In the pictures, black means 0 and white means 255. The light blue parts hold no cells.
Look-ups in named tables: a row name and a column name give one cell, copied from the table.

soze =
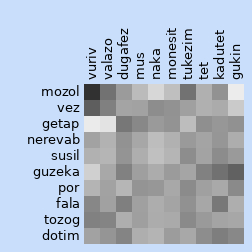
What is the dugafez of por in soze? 182
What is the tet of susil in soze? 163
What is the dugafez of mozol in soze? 155
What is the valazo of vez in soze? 128
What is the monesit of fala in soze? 164
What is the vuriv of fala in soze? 135
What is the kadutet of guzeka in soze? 113
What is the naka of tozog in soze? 172
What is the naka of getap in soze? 154
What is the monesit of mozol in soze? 191
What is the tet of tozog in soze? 154
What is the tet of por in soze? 160
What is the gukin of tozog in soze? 167

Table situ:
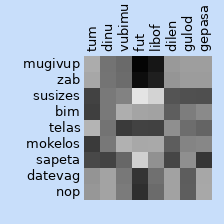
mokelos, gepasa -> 135
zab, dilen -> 149
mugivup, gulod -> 158
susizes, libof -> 211
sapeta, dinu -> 67
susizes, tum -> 66
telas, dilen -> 143
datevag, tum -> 148
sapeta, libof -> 145
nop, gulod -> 94
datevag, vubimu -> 120
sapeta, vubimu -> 103
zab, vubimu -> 108
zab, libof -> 31
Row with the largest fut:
susizes

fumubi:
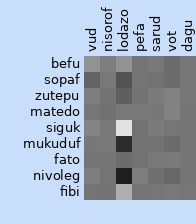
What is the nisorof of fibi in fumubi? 115
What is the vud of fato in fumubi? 116
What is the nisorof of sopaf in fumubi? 120
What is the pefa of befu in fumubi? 116
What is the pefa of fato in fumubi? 114
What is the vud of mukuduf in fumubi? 119
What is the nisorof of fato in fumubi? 117
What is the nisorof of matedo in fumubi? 113
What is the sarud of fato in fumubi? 121
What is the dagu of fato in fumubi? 117
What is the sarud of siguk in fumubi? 123
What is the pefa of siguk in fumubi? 114
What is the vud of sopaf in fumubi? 99
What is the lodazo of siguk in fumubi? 226
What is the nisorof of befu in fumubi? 126
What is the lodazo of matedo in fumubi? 120
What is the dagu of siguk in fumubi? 117
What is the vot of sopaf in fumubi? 108
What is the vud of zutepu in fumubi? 126
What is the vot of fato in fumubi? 122

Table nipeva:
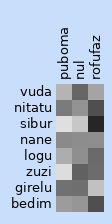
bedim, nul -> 150
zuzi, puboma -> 221
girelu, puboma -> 113
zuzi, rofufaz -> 108
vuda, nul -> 102
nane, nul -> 141
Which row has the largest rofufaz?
girelu

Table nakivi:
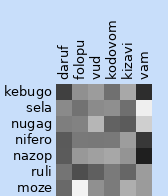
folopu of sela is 114
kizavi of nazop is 148
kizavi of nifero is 157
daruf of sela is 138
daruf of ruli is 116
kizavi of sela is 111
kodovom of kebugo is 112
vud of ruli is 95
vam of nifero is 56
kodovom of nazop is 167

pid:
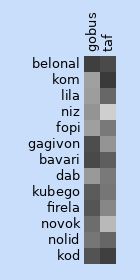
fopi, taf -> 121
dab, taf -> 121
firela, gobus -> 85
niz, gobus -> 148
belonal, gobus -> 63
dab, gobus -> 153
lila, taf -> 103
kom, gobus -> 160
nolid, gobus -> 118
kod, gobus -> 83
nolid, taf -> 102
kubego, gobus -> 91
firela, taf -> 135
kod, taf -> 63

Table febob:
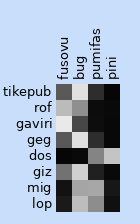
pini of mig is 23
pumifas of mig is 167
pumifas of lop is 141
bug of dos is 9
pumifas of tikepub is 45
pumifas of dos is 132

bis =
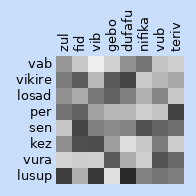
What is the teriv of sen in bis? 112
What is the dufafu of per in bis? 183
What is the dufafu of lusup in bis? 41
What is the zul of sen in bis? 198
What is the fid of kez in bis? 79
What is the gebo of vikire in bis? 89
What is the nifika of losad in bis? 177
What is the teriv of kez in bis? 205
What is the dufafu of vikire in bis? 68
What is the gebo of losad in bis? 99
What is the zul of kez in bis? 143
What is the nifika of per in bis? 206
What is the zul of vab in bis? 152
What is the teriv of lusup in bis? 126
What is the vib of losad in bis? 120
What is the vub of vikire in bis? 183
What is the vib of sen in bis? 127
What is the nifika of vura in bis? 206
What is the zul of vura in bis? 210
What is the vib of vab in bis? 239
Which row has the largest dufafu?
kez

